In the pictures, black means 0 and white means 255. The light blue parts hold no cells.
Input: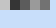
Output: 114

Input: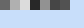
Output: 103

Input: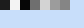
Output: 133

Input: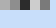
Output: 142

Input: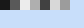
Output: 156

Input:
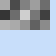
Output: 129

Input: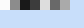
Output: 140

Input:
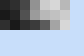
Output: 91

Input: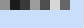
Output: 102
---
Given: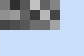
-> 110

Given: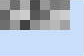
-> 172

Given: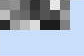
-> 28

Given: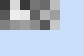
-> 140

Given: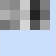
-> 213

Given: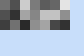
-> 164

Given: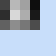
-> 141

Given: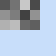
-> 188

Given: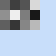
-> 54
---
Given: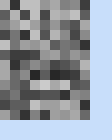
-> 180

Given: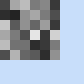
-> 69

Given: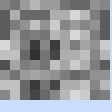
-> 134

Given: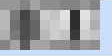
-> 151

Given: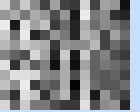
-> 213
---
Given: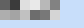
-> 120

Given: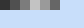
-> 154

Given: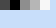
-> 182

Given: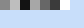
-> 59

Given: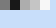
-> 197

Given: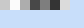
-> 52
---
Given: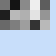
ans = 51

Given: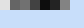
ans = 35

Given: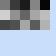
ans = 91

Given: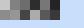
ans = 88

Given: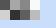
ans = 95

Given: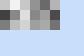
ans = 169

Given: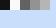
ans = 147
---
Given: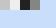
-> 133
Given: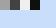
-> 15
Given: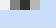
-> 183
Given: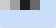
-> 104
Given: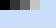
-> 197
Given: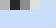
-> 223
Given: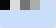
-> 172
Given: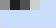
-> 207
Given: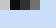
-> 113
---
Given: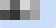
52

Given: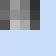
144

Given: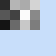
66

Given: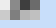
127

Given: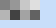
66

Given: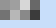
183

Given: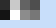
254

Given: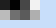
112

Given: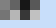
182
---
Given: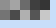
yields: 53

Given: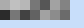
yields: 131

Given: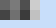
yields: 205

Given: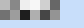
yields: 103

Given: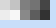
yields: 69

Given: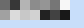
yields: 247

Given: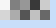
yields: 204

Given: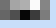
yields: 133
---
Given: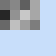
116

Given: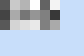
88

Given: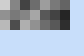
207

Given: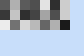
91

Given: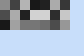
140

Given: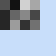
81

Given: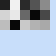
32

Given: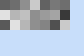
98

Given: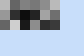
186
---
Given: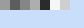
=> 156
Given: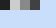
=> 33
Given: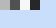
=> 184
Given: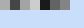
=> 173
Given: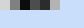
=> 213
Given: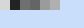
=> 215
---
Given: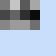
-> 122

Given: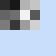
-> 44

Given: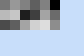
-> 119

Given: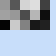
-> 152

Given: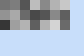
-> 116

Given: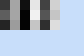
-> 56

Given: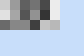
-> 205

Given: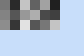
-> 119
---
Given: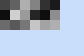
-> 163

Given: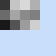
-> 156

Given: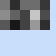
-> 152

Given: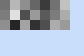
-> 172

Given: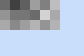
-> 148

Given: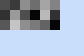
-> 99

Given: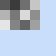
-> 100

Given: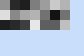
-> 94

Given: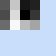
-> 187
